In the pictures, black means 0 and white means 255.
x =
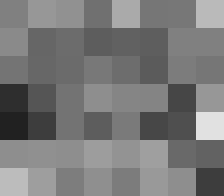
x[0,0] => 128
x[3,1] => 85
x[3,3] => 142
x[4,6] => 79
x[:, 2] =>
[145, 108, 107, 115, 115, 142, 125]
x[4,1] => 61
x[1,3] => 93
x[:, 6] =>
[119, 128, 124, 70, 79, 105, 142]
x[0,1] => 151
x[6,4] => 124
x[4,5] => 71
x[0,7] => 186
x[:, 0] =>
[128, 138, 116, 46, 33, 142, 188]

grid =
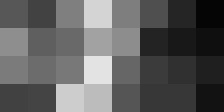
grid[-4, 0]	87
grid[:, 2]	[127, 105, 120, 205]
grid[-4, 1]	66
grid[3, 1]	68
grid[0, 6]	37
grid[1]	[142, 95, 105, 162, 141, 35, 24, 15]
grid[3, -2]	55
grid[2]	[123, 108, 120, 227, 102, 59, 48, 31]

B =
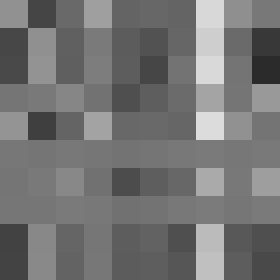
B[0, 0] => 145
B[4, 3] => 163
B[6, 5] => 94
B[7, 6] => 120
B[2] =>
[73, 147, 95, 125, 93, 70, 115, 217, 116, 43]
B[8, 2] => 101
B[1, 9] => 56
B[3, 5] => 94
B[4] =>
[148, 63, 100, 163, 104, 105, 102, 220, 145, 116]
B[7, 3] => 120
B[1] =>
[71, 144, 96, 122, 92, 82, 102, 206, 106, 56]
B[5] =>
[119, 117, 120, 118, 115, 117, 120, 122, 119, 121]
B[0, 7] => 216
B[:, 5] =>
[103, 82, 70, 94, 105, 117, 94, 115, 98, 94]
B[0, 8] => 143
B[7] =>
[118, 118, 122, 120, 113, 115, 120, 123, 118, 122]
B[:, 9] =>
[120, 56, 43, 153, 116, 121, 158, 122, 79, 73]
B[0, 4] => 100
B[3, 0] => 117
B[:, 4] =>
[100, 92, 93, 79, 104, 115, 76, 113, 93, 92]
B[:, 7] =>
[216, 206, 217, 164, 220, 122, 170, 123, 187, 192]

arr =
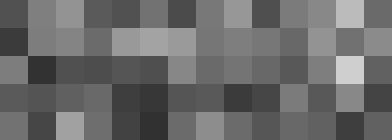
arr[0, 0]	81
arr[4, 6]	107
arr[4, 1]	70
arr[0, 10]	123
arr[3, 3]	105
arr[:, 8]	[151, 126, 116, 59, 107]
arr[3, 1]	84
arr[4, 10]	104
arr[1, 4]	153
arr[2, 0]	125
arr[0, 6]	75
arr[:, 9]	[79, 119, 104, 70, 86]
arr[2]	[125, 50, 80, 77, 85, 79, 135, 106, 116, 104, 88, 126, 207, 97]
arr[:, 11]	[136, 147, 126, 88, 97]
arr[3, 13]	68
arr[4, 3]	110
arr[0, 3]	90
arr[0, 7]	120
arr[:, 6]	[75, 154, 135, 85, 107]

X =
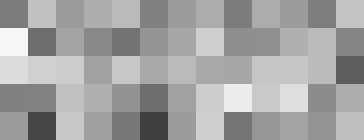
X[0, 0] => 124
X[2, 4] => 199
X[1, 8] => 142
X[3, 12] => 173
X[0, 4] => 186
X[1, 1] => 109
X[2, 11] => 187
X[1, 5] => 149
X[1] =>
[246, 109, 164, 136, 115, 149, 166, 206, 142, 143, 176, 186, 133]
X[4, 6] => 156
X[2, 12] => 94
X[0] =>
[124, 194, 155, 174, 186, 129, 156, 172, 124, 172, 156, 126, 196]
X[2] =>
[220, 208, 205, 161, 199, 168, 186, 168, 166, 197, 197, 187, 94]
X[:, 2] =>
[155, 164, 205, 192, 200]
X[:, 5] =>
[129, 149, 168, 110, 63]
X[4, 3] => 159

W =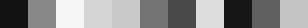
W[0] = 18
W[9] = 96
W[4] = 200
